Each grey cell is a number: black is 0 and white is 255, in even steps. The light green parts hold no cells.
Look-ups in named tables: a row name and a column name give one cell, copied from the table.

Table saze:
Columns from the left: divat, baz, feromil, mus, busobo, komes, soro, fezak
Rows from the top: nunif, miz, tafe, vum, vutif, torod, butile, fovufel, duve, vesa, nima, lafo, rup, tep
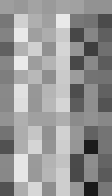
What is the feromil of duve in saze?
160
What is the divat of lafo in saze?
137
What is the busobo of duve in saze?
174
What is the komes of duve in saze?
139
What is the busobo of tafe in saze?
202
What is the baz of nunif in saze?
152
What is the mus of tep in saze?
142
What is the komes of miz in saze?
120
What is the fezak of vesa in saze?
116
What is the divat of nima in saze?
81
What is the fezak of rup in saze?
90
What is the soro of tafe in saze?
134
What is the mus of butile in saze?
181
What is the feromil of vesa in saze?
197
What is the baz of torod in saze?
169
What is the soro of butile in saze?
144

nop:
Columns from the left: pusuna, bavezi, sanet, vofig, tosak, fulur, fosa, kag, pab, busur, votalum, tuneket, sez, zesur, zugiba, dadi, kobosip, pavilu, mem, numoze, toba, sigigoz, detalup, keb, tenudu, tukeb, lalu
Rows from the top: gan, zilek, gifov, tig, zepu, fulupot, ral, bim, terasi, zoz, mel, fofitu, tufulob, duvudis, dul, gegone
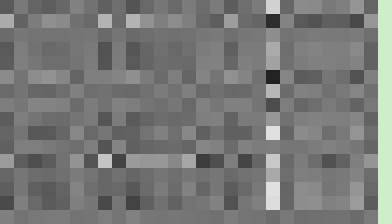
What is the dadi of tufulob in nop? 119
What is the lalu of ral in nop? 112
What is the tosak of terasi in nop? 108
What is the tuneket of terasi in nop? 109
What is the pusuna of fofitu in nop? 155
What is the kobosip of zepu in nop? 102
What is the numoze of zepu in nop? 162
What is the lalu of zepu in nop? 98
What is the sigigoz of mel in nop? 118
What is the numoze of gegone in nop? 108
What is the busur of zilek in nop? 179
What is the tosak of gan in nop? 103
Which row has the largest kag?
fofitu

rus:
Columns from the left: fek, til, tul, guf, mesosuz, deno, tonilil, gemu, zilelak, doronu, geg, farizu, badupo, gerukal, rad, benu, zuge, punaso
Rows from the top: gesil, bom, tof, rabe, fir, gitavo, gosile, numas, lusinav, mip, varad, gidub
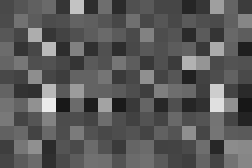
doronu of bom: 112
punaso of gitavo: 73
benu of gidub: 68
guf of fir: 82
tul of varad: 144
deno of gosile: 156
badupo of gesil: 70
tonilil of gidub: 113
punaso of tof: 93
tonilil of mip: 82
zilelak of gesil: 43
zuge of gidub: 115

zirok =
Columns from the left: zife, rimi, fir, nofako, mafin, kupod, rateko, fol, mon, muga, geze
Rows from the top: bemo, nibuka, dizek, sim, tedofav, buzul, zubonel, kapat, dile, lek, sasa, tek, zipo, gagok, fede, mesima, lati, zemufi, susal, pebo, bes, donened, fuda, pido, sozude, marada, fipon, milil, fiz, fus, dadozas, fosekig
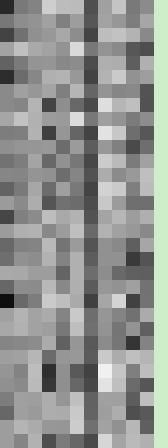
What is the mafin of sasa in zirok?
108
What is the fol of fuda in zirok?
150
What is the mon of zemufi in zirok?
137
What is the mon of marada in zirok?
172
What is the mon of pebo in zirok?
105
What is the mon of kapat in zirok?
182
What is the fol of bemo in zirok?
160
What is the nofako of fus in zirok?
173
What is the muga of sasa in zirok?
74
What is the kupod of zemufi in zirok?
155
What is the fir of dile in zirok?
177
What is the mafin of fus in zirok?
171
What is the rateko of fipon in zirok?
66
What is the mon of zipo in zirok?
139
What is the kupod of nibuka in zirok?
157
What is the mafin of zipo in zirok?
109
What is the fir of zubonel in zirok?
151
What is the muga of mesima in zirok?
157

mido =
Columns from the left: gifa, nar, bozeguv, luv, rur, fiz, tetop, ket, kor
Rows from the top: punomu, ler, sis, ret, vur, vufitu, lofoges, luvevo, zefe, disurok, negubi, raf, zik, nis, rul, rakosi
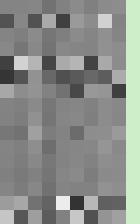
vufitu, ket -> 93
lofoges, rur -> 114
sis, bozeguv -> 139
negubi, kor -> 137
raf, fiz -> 135
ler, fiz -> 154
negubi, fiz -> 134
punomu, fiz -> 139
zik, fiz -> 138
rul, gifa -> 156
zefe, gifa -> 130
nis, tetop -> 130
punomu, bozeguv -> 134
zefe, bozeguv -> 145
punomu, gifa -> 132
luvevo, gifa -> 131
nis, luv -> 113
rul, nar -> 167
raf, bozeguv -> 136

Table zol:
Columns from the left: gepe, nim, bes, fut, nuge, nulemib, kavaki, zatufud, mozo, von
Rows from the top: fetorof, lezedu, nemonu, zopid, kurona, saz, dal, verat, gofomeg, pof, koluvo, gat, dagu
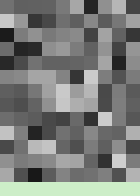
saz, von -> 123
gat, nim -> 123
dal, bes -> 119
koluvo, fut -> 195
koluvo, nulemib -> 79
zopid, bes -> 42
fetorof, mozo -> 182
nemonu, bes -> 145
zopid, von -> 149
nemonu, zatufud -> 163
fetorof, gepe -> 113
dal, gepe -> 95
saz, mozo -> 82
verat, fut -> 145
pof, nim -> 127
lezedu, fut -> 72
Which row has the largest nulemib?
verat

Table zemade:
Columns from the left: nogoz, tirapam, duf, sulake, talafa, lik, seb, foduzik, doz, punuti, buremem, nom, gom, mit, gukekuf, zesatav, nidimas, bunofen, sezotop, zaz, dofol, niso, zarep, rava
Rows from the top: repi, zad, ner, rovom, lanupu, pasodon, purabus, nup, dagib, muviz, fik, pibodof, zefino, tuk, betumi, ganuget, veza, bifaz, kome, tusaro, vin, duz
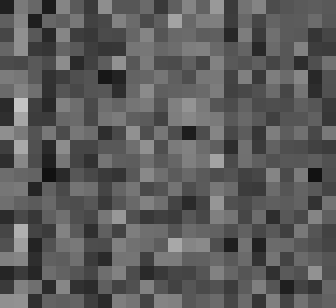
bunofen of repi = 115
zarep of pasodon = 40
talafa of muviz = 75
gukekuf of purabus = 106
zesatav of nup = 85
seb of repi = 58
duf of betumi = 91
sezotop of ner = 59
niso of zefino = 124
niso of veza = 121

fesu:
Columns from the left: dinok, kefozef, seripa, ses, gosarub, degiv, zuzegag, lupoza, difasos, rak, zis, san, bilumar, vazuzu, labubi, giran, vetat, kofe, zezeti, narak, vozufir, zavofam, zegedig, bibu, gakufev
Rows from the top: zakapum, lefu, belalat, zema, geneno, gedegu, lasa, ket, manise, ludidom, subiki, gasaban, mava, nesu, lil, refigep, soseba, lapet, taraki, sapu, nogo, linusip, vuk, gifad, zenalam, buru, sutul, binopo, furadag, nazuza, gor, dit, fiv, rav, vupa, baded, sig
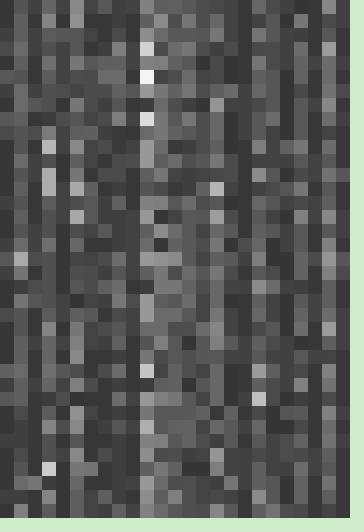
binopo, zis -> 61
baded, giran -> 72
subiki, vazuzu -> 63
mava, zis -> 95
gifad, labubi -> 106
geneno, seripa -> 55
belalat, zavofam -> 63
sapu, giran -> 118
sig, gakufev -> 55
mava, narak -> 86
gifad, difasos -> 85
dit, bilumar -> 87
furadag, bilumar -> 117
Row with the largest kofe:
lapet

